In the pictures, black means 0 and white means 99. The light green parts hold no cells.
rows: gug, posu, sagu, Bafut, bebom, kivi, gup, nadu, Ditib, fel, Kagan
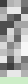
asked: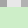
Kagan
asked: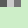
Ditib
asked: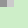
kivi

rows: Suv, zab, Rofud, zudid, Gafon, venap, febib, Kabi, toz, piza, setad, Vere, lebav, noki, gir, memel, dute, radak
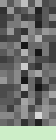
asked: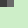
lebav
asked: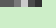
piza
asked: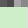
gir
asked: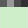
Gafon
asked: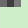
memel

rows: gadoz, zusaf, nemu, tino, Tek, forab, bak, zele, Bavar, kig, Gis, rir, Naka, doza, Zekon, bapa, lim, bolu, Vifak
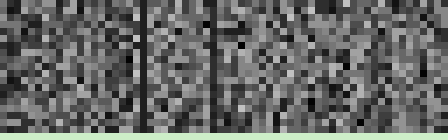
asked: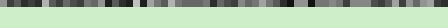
forab
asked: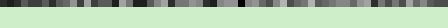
bak

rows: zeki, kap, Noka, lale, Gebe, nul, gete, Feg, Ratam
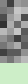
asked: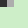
lale
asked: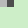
Noka
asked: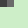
nul
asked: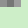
Ratam
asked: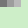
Ratam

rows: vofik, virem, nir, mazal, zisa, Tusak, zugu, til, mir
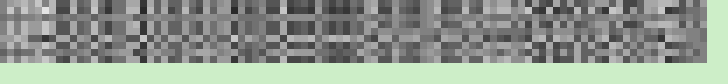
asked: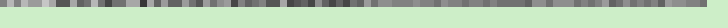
zisa
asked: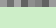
til

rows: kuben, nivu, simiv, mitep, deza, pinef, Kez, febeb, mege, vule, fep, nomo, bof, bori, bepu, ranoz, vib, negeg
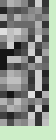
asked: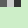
vib
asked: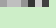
nomo
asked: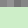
simiv
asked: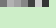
kuben

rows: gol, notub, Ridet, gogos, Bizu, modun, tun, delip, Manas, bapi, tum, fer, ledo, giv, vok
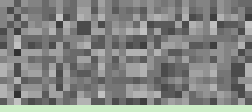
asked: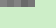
fer
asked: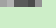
giv
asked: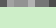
ledo
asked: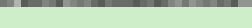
fer
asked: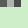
Ridet

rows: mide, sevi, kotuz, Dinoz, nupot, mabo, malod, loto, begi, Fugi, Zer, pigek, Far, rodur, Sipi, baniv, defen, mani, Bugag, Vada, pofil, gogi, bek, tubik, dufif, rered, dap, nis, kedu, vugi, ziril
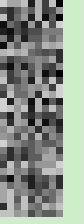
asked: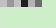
baniv
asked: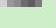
pofil
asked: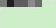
mabo

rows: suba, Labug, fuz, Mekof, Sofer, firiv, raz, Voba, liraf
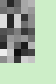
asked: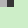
liraf
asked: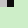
Voba
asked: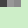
firiv
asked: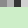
liraf

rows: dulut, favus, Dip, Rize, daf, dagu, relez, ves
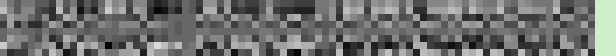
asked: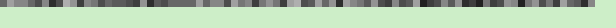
dagu
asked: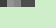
Rize
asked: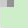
favus
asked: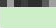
favus

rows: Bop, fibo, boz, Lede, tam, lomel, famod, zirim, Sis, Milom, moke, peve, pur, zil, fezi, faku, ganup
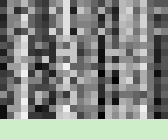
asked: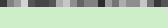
pur
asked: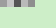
zil
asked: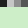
tam
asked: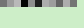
moke

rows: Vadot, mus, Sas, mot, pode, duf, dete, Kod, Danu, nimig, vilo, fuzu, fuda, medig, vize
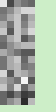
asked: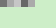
Danu
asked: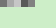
duf
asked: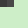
medig
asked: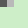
vilo
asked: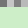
mot

